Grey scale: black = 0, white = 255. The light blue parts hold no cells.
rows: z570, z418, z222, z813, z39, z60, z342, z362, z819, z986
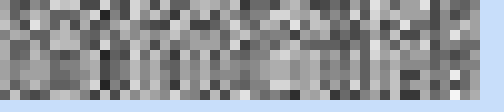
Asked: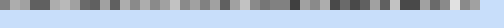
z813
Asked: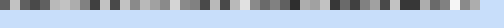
z986
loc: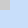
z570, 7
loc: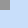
z39, 38
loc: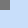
z813, 26
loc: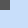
z418, 36

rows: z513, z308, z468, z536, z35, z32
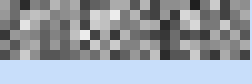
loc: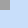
z513, 0
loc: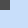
z32, 0
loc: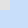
z468, 2

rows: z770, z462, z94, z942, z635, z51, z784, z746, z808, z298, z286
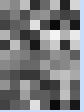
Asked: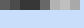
z746
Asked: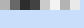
z942
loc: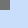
z808, 3
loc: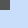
z808, 7
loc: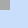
z746, 7

